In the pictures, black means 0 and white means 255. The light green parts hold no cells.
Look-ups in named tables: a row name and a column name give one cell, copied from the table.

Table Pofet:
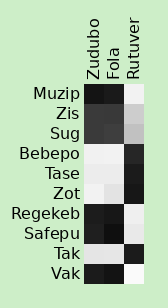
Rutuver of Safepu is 233
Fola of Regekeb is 23
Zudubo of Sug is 58
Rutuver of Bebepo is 38
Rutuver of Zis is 205
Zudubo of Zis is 58
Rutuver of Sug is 193
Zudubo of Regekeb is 28
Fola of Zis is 57
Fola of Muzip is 26
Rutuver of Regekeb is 239
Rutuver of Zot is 23
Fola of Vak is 19
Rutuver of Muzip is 242
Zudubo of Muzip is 20
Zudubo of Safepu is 31
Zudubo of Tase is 236
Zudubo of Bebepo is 241
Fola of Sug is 62
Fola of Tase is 236

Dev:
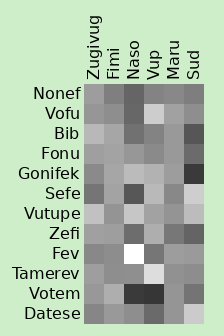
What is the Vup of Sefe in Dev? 185
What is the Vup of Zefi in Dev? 174
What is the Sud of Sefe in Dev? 206
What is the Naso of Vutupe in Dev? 198
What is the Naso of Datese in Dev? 142
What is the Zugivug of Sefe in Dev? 117
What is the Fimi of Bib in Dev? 166
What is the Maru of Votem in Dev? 149
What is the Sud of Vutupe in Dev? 188
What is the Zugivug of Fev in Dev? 136
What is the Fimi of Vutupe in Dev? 148
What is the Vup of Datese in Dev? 106

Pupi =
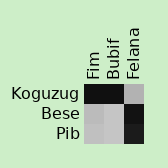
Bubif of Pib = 197
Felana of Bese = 18
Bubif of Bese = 197
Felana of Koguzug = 178
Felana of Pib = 27
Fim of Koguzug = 16
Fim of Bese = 187
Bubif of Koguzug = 16
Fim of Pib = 192

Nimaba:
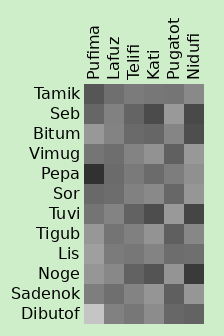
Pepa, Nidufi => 144
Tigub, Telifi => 128
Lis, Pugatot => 109
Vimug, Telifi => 131
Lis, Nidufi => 111
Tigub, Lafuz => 116
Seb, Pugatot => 153
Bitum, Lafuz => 131
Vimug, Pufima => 117

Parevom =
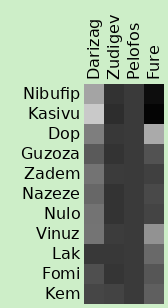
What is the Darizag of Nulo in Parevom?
115
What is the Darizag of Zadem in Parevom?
115
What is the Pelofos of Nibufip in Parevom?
58
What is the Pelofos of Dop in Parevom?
58
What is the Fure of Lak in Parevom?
105
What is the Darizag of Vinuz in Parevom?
116
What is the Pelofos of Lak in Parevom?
58
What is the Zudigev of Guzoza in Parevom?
51
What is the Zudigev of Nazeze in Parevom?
51
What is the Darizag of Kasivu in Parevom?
201
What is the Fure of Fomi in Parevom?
86

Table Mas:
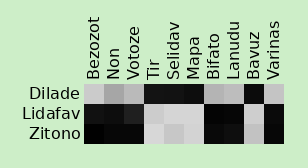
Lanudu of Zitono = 14
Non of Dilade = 166
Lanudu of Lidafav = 6
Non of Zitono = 7
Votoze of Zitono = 7
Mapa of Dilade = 13
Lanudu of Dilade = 189
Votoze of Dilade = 186
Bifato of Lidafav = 4
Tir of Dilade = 19
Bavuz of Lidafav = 206
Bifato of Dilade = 180

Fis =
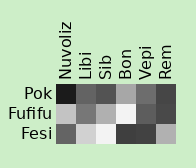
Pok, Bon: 167
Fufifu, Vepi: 93
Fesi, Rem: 177
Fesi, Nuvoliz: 100
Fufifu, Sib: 176
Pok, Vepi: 109
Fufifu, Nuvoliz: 195
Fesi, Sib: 243
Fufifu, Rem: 73
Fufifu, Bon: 243
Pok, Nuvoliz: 27
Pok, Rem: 70

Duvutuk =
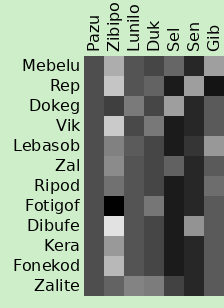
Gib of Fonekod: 90
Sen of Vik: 39
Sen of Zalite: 39
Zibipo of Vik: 202
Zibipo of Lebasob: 129
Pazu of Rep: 78
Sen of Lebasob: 53
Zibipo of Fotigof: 1
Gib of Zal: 90
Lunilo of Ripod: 84
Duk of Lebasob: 70
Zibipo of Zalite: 99
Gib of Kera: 90
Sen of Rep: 158
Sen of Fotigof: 39
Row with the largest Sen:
Rep

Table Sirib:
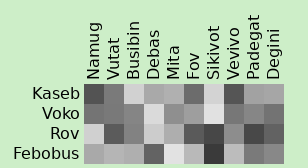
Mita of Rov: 174
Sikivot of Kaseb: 211
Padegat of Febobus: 122
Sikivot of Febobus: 58
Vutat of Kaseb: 122
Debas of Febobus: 99

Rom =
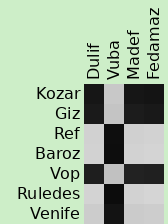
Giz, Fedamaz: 25
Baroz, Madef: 210
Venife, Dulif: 204
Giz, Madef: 28
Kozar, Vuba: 200
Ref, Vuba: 14
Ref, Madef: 208
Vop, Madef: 34
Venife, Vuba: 19
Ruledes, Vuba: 12
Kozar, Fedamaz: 20
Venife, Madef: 203
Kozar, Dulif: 22
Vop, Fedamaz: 32
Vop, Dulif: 30

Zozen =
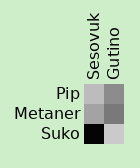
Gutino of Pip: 140
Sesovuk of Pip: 188
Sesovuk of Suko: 4
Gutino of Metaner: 121
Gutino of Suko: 202
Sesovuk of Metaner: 163
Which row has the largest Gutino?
Suko

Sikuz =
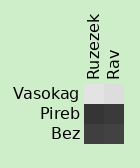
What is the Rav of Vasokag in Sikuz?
221
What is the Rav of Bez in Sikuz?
66
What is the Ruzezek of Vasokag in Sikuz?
227
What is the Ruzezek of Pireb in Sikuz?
53
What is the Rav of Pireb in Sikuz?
58
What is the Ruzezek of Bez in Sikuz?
63

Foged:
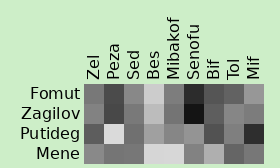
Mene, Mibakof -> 215
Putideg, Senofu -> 148
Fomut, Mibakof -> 125
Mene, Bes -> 214
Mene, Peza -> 117
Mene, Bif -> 175
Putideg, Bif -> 82
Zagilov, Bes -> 188
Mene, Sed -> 119

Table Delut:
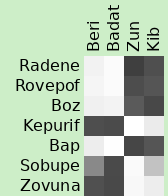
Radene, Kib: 79
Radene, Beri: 242
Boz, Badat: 243
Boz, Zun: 90
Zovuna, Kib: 237
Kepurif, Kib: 235
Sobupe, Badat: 74
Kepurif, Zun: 255
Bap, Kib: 85
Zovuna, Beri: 80
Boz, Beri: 240
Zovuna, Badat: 73

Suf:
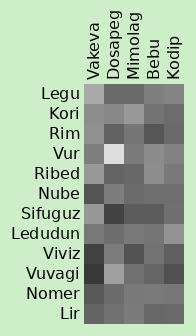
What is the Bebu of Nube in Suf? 111
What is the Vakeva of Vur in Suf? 126
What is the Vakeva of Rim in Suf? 144
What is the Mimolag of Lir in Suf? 123
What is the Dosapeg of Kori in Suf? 136
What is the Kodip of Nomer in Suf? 119
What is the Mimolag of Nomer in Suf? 121
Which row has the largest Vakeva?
Legu

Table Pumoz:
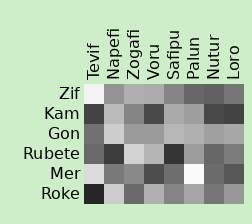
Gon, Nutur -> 160
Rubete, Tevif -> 105
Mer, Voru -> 77
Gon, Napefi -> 205
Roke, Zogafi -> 106
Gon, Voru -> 155
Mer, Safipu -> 110
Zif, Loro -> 118
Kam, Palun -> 158
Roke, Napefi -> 204

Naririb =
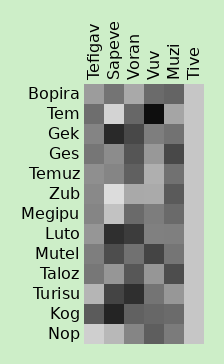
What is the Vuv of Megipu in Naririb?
125
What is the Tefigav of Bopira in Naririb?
156
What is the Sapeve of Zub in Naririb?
220
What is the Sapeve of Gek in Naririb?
41
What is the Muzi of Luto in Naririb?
127
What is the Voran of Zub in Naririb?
169
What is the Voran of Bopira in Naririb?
169
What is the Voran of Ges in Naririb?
85
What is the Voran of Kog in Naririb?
97
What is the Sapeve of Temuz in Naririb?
133
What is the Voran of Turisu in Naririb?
47
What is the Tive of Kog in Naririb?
198
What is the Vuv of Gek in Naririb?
126
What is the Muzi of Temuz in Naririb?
113
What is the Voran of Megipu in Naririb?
106
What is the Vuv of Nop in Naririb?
94
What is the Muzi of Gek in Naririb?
114
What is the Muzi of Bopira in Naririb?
100
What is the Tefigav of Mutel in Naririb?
126
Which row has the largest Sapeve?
Zub

